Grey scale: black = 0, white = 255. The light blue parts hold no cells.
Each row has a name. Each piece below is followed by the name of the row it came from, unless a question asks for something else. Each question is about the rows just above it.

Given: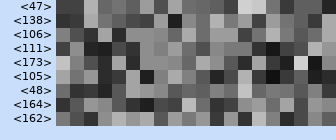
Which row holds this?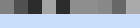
<173>
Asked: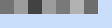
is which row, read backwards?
<138>

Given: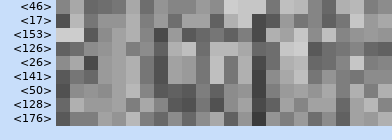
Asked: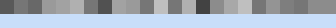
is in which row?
<141>
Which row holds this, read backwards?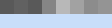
<50>
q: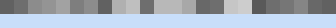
<126>
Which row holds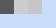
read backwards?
<126>
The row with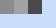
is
<128>
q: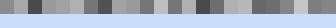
<26>
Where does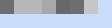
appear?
<126>

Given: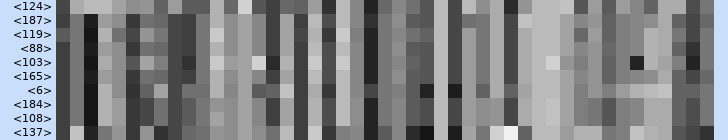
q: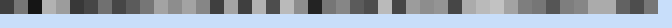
<108>
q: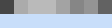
<165>
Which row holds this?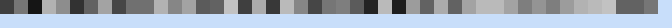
<6>
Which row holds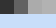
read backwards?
<88>
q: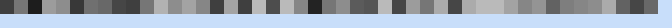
<165>

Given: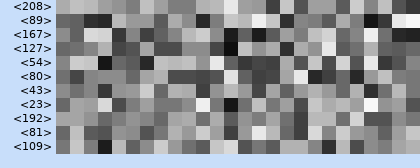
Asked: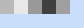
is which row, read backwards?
<81>
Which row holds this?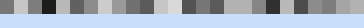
<109>
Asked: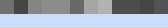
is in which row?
<80>
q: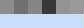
<43>
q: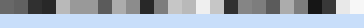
<89>
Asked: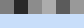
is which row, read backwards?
<89>

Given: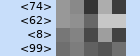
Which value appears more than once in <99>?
111
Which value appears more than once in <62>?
199
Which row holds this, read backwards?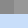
<74>
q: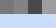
<8>
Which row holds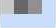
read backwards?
<62>

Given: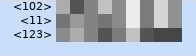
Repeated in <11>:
117
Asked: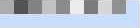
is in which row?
<102>
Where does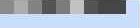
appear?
<123>
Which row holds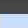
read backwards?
<123>
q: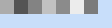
<102>

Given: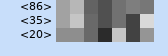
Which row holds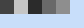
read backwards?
<20>
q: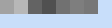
<86>
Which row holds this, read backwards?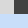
<35>

